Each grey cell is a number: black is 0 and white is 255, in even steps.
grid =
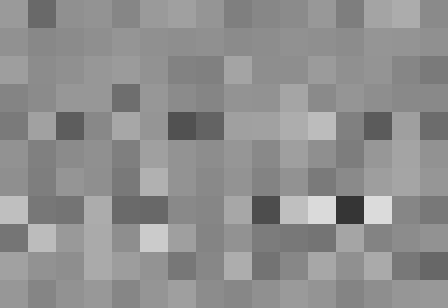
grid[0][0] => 154
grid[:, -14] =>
[144, 139, 144, 151, 93, 139, 149, 116, 153, 142, 146]
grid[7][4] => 106
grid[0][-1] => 138
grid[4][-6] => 173
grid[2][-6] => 142
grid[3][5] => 151
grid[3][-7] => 146
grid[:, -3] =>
[164, 149, 148, 142, 91, 151, 158, 219, 131, 170, 142]
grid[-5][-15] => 126
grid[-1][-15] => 133
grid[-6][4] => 127
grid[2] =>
[158, 140, 144, 151, 155, 146, 130, 128, 164, 142, 142, 155, 144, 148, 134, 122]
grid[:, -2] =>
[172, 148, 134, 137, 159, 164, 165, 134, 140, 120, 150]
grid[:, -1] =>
[138, 144, 122, 137, 108, 146, 150, 120, 146, 103, 152]
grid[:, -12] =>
[134, 149, 155, 110, 167, 127, 121, 106, 142, 157, 134]
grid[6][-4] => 138
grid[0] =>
[154, 105, 144, 147, 134, 154, 160, 149, 127, 135, 139, 152, 126, 164, 172, 138]
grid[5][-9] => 141
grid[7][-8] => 167
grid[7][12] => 53
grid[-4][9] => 77
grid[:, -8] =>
[127, 139, 164, 147, 160, 150, 147, 167, 146, 173, 135]
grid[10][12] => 132
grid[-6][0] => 146
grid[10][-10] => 159
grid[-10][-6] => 145
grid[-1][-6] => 154
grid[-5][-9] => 137

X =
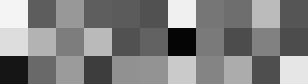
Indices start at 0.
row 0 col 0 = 244
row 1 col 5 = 98
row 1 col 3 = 186
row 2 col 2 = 155
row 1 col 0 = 221
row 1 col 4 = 81
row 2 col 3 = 61
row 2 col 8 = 172
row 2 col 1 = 105
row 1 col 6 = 5
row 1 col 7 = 122
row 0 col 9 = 187

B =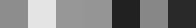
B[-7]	141
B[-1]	41
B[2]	151

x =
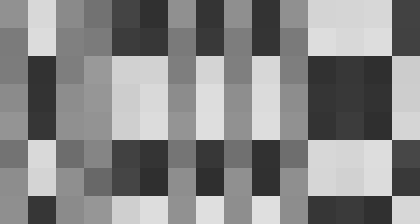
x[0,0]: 145
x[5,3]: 133
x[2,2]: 126
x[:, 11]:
[212, 221, 49, 53, 51, 215, 214, 54]
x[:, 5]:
[48, 55, 210, 217, 220, 52, 47, 221]
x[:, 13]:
[215, 221, 47, 50, 47, 221, 220, 48]
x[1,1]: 220
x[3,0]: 139
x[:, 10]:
[144, 122, 126, 141, 145, 110, 143, 141]
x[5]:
[115, 217, 109, 133, 65, 52, 117, 55, 112, 49, 110, 215, 213, 221, 71]
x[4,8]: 145
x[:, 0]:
[145, 123, 124, 139, 148, 115, 141, 143]
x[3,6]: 140
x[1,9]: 52
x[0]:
[145, 216, 138, 114, 68, 48, 144, 52, 143, 51, 144, 212, 213, 215, 66]
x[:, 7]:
[52, 57, 212, 221, 222, 55, 47, 223]
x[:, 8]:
[143, 125, 127, 142, 145, 112, 144, 142]
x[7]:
[143, 54, 139, 150, 207, 221, 145, 223, 142, 223, 141, 54, 58, 48, 215]
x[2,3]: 153
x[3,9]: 219
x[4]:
[148, 54, 144, 147, 207, 220, 148, 222, 145, 221, 145, 51, 60, 47, 213]

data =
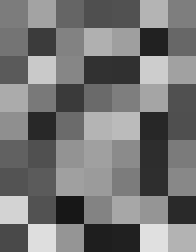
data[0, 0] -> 124
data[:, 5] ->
[180, 33, 205, 165, 39, 45, 46, 149, 224]
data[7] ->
[211, 82, 23, 131, 167, 149, 41]
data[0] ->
[124, 163, 101, 79, 81, 180, 126]
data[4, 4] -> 187
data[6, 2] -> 160
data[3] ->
[171, 121, 58, 106, 126, 165, 80]
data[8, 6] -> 179
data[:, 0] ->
[124, 116, 90, 171, 143, 97, 83, 211, 73]
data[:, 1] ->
[163, 59, 201, 121, 40, 80, 91, 82, 222]
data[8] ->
[73, 222, 149, 30, 32, 224, 179]
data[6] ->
[83, 91, 160, 155, 124, 46, 136]
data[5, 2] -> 147

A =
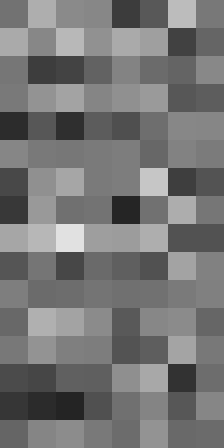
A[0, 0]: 114
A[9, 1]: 117
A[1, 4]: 170
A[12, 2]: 127
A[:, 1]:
[174, 135, 61, 147, 87, 121, 144, 153, 183, 117, 107, 176, 147, 70, 43, 133]
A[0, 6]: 188
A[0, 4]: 60
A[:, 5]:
[88, 159, 107, 154, 110, 103, 198, 113, 174, 81, 113, 135, 94, 168, 132, 147]
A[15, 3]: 121
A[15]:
[101, 133, 140, 121, 108, 147, 105, 107]
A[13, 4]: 143
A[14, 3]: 80
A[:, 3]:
[135, 145, 98, 133, 92, 122, 122, 115, 158, 106, 116, 139, 125, 95, 80, 121]
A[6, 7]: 83
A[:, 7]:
[120, 101, 136, 93, 134, 123, 83, 118, 82, 129, 128, 102, 120, 109, 134, 107]
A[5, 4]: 125
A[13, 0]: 75
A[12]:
[120, 147, 127, 125, 83, 94, 164, 120]
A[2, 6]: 100
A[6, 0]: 72
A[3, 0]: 121
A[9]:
[85, 117, 71, 106, 95, 81, 163, 129]
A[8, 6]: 82
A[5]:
[134, 121, 119, 122, 125, 103, 130, 123]
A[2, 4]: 131
